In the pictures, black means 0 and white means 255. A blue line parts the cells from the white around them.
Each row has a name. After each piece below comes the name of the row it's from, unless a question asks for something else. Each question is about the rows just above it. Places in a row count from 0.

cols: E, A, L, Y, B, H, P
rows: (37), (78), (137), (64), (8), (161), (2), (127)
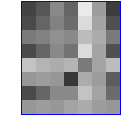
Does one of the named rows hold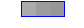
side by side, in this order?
yes
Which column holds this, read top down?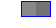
Y
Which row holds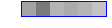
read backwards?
(8)
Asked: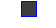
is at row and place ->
(37), 6
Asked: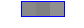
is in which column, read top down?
L

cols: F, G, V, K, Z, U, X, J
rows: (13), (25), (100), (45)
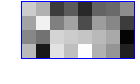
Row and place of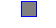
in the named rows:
(25), 2
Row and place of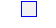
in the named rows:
(25), 1
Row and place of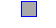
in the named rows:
(100), 6

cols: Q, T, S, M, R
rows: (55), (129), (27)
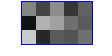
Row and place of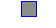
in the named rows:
(55), 2
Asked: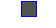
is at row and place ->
(27), 3
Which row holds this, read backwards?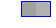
(129)
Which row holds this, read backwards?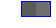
(129)
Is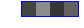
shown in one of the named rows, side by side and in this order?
yes

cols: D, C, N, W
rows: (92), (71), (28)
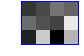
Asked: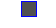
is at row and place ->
(71), 1
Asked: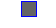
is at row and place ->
(92), 3
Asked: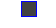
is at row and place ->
(71), 2
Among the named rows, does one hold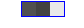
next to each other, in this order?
yes

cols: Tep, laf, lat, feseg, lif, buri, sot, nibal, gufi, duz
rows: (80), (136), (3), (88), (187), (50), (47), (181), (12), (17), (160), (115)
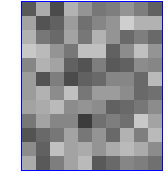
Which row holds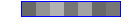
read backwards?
(3)
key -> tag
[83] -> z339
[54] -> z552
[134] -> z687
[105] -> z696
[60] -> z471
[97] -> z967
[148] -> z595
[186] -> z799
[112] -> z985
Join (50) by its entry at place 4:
z967
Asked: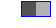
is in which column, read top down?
laf
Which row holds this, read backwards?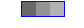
(3)

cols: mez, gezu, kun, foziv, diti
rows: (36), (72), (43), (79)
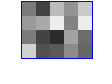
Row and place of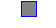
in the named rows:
(72), 3
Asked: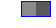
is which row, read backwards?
(79)
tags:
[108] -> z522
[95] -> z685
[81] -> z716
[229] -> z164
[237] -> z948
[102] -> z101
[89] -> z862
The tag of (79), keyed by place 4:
z101
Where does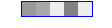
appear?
(72)
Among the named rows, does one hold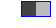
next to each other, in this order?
yes
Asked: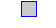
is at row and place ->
(36), 4

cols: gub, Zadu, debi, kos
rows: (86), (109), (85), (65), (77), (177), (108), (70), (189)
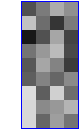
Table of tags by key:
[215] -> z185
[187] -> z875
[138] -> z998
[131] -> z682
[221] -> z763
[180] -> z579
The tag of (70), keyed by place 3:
z579
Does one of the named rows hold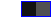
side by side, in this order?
no
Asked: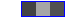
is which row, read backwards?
(85)

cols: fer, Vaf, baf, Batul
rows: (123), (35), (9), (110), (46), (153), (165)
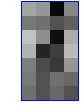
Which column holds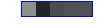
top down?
Vaf
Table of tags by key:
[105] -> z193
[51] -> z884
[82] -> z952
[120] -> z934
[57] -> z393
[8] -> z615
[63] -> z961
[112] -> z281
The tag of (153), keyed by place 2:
z281
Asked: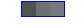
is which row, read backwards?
(35)
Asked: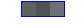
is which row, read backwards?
(35)
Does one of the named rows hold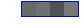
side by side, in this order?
no

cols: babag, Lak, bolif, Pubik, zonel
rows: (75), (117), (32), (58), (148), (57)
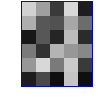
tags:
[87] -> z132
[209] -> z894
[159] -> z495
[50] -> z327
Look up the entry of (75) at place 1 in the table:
z495
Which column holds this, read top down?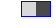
Lak

